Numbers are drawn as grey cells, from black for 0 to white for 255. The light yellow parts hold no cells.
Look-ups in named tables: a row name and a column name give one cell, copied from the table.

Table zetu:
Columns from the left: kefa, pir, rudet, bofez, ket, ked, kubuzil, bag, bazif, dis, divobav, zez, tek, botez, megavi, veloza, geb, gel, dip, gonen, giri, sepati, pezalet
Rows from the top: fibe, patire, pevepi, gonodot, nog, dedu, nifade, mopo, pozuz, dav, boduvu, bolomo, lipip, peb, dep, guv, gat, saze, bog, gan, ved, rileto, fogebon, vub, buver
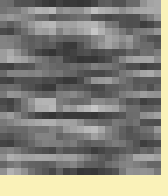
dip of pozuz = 156
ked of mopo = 71
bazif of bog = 121
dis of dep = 116
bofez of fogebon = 160
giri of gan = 97
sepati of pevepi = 124
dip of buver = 145
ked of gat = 69
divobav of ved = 125
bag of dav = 105
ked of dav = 109
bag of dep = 179
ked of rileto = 84
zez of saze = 142
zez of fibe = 53
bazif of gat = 65
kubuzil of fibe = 59
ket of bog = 118

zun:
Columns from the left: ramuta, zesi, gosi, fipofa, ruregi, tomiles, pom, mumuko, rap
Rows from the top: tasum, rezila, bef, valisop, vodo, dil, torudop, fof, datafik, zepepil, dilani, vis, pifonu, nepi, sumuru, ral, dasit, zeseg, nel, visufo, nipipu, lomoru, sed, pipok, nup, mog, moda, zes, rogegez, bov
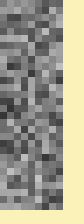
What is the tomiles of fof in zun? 101
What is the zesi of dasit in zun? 108
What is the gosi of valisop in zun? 106
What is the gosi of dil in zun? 166
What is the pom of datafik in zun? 163
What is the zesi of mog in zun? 120
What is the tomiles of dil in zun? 140
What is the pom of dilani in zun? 181
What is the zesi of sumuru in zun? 65
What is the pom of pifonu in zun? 99
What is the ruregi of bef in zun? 106
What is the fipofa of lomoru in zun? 74
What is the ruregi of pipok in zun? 98
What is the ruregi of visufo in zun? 75
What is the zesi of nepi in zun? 115
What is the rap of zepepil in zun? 190
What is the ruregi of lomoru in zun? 127
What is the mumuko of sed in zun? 83
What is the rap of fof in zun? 161

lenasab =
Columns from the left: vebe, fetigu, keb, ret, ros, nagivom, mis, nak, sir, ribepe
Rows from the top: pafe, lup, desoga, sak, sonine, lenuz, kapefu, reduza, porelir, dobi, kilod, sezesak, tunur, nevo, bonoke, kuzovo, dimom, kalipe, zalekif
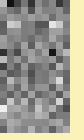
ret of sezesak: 157
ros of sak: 128
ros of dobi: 98
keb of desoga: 144
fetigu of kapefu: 137
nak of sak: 228

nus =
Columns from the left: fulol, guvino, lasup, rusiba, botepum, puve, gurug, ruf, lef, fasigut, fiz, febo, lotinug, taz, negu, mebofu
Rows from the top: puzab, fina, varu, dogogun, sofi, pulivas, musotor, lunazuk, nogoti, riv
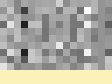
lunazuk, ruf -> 155
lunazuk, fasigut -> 166
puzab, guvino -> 170
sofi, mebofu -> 138
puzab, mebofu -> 154
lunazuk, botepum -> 199
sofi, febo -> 180
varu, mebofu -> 142
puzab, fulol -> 184
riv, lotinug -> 207
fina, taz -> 182
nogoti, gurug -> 158
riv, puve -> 156
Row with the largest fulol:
riv

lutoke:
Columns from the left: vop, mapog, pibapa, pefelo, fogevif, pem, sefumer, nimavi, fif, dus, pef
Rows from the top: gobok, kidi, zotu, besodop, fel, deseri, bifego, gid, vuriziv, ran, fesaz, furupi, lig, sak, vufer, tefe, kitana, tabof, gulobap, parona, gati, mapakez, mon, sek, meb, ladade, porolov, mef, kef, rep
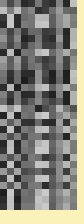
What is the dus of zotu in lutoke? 168
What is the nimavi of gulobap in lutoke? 104
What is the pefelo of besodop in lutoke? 123
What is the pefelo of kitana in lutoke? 117
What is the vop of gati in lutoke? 40
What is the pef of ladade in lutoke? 120
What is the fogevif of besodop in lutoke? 117
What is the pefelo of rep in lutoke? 120
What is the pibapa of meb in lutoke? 163
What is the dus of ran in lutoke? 65
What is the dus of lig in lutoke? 176
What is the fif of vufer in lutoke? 96
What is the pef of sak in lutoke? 178
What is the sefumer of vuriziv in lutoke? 58
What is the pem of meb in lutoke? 102
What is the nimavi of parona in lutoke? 85
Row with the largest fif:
tefe

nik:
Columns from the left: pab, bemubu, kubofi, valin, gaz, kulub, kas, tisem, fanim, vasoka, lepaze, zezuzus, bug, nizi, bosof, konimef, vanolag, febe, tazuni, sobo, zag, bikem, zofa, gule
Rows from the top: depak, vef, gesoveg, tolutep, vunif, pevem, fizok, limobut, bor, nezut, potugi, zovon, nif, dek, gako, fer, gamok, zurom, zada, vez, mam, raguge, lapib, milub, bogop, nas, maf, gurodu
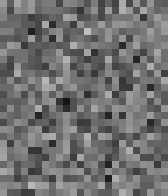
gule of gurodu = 126
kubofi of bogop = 84
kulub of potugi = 99
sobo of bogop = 63
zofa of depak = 97
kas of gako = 139
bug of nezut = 121
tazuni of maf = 142
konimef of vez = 144
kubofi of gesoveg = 101
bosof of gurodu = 93
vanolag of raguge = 79
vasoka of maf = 143
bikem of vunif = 159
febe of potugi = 93
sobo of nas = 143
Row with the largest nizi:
fer

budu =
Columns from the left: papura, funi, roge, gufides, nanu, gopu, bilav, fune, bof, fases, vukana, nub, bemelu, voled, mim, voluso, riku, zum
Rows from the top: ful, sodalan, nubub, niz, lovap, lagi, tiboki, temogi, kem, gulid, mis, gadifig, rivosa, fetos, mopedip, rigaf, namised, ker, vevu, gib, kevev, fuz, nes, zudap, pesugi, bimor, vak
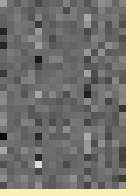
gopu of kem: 25
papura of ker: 146
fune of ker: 79
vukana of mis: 108
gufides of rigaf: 105
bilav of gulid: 99
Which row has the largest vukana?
bimor

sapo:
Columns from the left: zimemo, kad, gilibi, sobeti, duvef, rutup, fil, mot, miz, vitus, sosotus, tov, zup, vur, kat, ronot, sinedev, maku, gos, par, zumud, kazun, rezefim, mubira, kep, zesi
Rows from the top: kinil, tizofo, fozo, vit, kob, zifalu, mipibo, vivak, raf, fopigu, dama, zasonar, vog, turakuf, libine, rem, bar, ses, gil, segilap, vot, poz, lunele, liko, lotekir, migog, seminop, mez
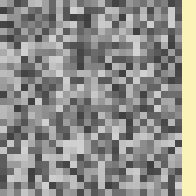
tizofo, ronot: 188
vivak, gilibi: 154
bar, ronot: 146
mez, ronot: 171
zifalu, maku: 150
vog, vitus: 198
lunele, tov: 79
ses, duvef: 138
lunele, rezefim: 97

